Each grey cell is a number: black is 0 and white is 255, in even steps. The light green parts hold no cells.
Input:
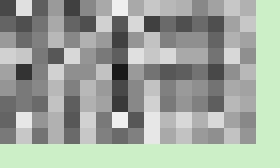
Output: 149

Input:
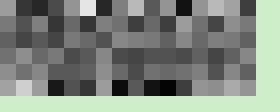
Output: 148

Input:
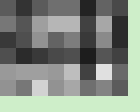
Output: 91

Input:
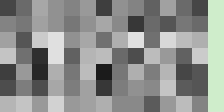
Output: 131

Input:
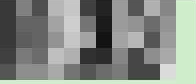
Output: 219

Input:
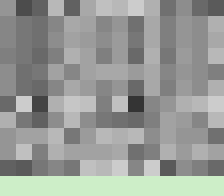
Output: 105

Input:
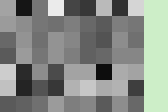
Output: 104

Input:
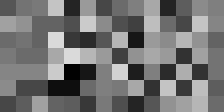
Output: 107
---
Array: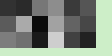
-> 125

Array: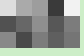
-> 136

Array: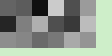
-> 141

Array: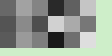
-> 90

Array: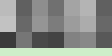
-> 59

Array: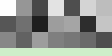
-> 135

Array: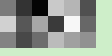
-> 131

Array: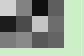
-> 123

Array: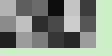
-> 32
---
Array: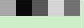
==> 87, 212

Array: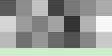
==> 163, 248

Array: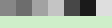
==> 195, 221

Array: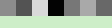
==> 3, 217

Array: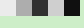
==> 48, 235

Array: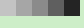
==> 139, 195

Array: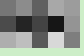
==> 67, 216

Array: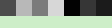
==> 215, 215

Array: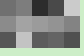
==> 155, 203

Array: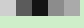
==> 19, 206
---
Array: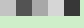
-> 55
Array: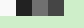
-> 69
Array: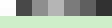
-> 50
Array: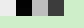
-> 60
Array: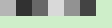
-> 67
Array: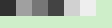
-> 238
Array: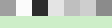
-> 139
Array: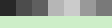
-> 121
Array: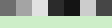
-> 70
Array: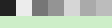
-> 188
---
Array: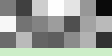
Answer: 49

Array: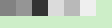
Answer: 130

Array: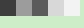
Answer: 90

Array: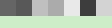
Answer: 88

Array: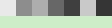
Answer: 65

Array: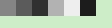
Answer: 49

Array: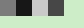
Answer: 70

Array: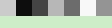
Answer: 68
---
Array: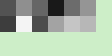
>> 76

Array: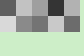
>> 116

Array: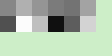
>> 191

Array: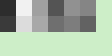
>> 168

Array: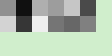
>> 237

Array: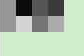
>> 117

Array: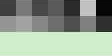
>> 135

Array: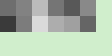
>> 217
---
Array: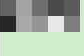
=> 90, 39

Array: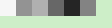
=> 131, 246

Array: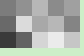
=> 160, 58

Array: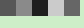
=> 102, 87

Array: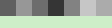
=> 171, 96

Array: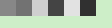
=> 48, 135
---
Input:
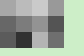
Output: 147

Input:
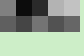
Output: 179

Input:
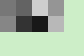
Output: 206

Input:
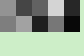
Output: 212

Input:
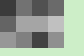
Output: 165

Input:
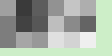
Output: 138
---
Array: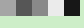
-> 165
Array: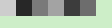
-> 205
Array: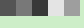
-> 84
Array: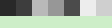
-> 41
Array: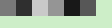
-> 121
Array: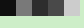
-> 15
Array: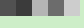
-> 81
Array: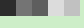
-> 44
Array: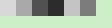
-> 217
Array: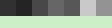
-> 50
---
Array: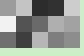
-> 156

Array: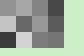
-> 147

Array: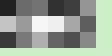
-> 34

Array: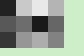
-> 34

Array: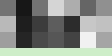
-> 115

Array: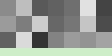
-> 139

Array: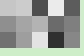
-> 198
